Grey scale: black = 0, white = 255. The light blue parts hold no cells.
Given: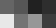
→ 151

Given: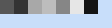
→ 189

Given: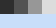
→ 151

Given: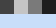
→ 122

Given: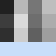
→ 204

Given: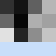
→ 196

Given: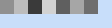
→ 188

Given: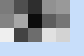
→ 225
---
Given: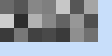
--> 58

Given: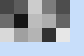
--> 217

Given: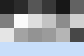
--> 229

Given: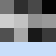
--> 80

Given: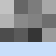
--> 76

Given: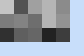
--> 48

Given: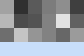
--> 110
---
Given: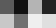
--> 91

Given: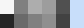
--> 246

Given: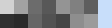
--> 210

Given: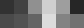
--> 50

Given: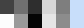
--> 66

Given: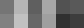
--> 117

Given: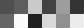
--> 79
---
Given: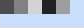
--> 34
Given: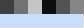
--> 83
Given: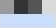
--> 85
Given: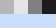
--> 128
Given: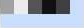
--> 17
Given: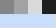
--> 218
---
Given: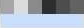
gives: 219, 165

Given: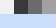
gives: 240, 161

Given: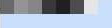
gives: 229, 148

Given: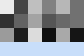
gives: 235, 220

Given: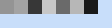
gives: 199, 183

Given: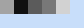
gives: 210, 163

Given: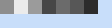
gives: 235, 155
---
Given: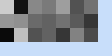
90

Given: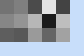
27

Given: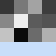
91

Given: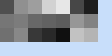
151

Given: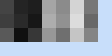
220

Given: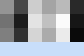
251
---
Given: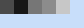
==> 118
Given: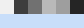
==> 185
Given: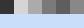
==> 122
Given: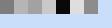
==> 9
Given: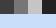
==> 118
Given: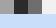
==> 43
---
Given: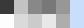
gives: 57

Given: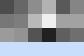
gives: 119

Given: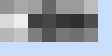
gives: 217

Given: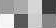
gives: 156

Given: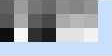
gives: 85

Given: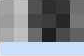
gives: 156

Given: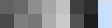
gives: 98

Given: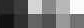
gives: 41

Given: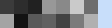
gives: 59
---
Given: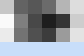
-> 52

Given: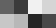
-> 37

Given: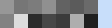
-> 174

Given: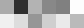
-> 234

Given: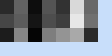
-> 231

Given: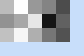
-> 21

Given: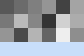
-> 209

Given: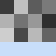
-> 152
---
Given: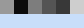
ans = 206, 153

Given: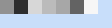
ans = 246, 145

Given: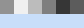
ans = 92, 146

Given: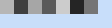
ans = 117, 182

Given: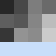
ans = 106, 54

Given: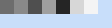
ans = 244, 109

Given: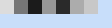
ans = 200, 220

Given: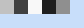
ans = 143, 193

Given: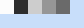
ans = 106, 252

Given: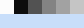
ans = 197, 252
